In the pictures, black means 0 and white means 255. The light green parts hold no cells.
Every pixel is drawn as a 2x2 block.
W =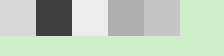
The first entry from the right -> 197
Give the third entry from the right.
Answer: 236
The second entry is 62

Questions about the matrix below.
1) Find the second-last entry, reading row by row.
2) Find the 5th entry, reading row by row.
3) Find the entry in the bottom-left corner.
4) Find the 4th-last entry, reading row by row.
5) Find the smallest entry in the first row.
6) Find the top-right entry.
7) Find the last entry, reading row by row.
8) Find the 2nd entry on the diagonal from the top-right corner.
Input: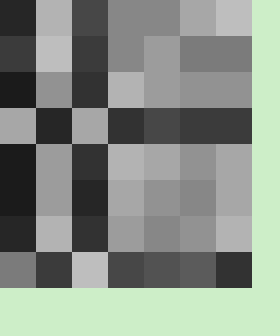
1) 91
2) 135
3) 123
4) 71
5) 38
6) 190
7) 50
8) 123

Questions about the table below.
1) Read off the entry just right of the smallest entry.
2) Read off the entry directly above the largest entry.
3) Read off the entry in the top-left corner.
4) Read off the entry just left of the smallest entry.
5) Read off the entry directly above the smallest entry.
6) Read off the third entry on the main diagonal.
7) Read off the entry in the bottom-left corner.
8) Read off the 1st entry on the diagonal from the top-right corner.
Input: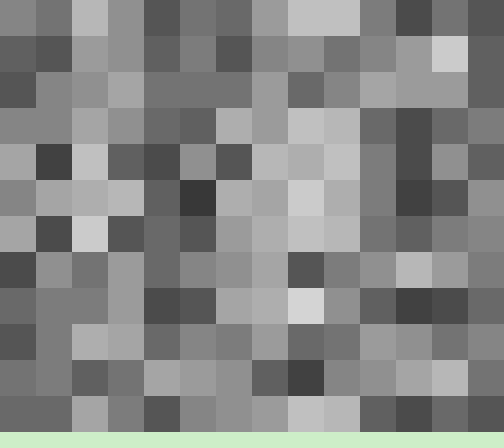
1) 174
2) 85
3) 133
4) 96
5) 144
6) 144
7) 105
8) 85

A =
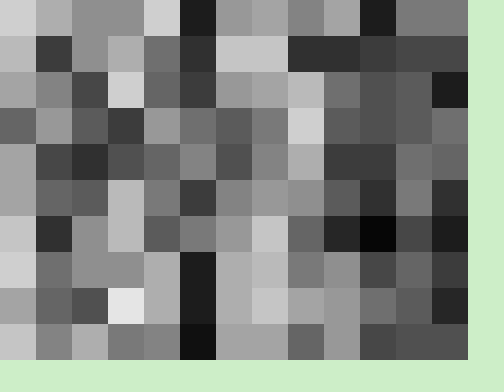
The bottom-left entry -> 197
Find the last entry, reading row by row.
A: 80
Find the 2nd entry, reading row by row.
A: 174
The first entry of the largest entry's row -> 164
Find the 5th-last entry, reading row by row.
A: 101
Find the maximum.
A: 229
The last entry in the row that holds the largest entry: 38
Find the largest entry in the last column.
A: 121
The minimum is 6
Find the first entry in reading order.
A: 207
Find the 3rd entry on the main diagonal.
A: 71
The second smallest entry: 16
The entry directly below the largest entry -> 121
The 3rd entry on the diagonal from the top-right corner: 80
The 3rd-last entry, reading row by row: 71
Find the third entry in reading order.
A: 143
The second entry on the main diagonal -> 60
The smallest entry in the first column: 101
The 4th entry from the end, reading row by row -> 152
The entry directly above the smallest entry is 48
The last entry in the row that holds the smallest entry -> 28
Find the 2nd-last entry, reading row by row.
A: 80
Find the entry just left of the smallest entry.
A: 38
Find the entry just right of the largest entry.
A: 174
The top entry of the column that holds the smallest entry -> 28
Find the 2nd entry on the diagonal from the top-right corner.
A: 71
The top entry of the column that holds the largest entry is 143
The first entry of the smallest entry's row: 197

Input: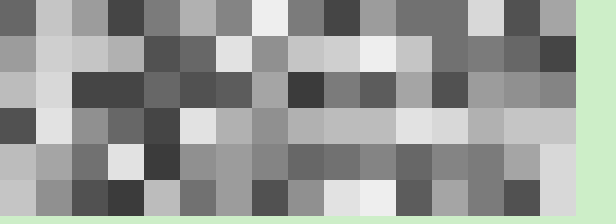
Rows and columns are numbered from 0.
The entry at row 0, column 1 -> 197
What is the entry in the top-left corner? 103
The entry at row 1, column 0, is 156
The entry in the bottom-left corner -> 197
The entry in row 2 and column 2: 69
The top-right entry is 165
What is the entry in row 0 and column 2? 156
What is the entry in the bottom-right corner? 216
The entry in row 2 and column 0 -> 188
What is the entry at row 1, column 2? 197

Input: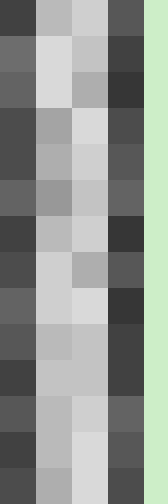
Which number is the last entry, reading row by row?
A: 76
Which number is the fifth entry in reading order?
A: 109
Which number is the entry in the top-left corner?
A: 65
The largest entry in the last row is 217
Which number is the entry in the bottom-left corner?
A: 76
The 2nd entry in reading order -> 186
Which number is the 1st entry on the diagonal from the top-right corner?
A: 87
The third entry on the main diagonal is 174
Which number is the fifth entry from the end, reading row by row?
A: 87

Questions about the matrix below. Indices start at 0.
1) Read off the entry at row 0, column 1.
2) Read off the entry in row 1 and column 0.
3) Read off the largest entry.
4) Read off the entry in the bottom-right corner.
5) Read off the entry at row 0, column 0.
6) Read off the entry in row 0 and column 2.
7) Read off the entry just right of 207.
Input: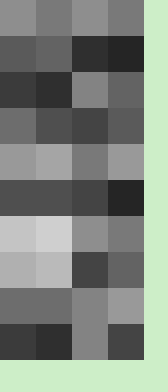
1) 121
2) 90
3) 207
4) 68
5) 142
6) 142
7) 142

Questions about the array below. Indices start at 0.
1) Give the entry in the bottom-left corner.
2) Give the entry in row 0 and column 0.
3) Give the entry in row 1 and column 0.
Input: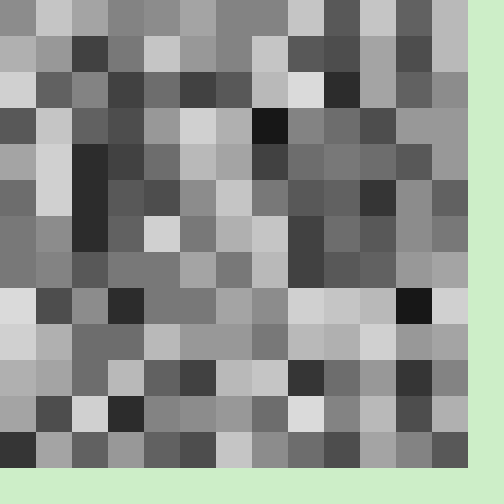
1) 53
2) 140
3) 176
